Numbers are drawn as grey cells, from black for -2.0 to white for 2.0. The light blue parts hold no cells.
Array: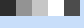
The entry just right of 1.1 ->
2.0
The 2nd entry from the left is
0.3
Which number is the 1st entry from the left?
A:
-1.3

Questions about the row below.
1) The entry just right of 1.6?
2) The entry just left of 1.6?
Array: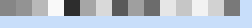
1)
1.1
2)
-0.3

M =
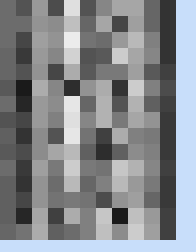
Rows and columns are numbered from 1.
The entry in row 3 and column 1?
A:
-0.3
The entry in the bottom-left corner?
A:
-0.4
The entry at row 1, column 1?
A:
-0.3
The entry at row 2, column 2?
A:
-0.3
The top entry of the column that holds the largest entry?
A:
1.5
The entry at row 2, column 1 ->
-0.3
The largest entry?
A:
1.7
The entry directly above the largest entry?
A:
1.0
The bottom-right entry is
-1.0
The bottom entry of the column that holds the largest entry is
-0.3
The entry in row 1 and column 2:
-0.7
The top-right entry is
-1.2
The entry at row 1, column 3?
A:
0.4
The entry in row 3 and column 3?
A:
0.5
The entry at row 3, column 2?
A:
-0.9
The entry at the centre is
0.1
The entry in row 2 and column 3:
0.3

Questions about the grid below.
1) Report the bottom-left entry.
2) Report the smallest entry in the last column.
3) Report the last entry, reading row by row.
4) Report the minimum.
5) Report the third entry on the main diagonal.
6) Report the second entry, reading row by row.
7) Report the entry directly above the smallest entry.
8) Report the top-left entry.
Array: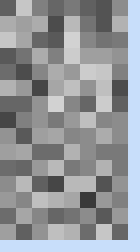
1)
0.5
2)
-0.8
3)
-0.4
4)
-1.1
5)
-0.4
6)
1.1
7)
0.9
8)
-0.5

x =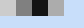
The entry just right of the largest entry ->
0.0
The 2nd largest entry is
0.7
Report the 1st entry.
1.2

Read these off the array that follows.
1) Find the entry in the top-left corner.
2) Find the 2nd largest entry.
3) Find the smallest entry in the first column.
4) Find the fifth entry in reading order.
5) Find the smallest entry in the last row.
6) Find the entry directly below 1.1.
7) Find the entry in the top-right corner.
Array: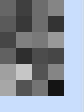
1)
-0.4
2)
0.6
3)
-0.9
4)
-0.6
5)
-1.7
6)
-0.7
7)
0.1

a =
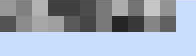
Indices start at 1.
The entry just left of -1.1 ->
-1.4
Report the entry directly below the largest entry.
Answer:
0.1
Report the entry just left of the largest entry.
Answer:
-0.2
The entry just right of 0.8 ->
-1.0
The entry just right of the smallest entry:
-1.1
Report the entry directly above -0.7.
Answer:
0.4
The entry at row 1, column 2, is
0.0

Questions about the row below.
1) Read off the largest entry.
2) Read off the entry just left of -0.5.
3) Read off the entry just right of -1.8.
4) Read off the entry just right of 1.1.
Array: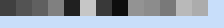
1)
1.1
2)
-0.7
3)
0.3
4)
-1.1

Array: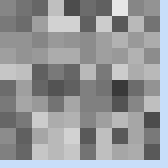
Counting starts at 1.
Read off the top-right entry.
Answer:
0.3
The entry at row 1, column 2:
-0.2
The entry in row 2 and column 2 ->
-0.3
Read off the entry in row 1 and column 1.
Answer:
0.1
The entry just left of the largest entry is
-0.5
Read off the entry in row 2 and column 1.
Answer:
-0.1
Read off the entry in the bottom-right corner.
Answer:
-0.6
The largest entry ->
1.6
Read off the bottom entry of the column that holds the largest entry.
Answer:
0.6
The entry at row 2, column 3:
0.5
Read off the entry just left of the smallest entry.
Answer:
-0.2
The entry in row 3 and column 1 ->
0.3
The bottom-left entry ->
0.0
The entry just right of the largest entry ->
0.1
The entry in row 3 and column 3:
0.1
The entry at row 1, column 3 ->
-0.4
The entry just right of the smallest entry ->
-0.3
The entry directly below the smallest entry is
-0.7
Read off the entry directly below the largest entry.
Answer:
-0.6
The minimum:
-1.1

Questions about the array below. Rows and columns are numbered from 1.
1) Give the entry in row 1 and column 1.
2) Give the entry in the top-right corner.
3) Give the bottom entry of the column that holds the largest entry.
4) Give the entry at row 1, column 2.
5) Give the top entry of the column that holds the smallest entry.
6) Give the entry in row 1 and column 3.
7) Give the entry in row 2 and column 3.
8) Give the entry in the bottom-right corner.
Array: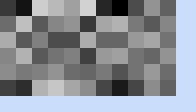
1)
-1.1
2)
-0.5
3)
0.2
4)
-1.7
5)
-2.0
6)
1.2
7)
-0.6
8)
-0.5
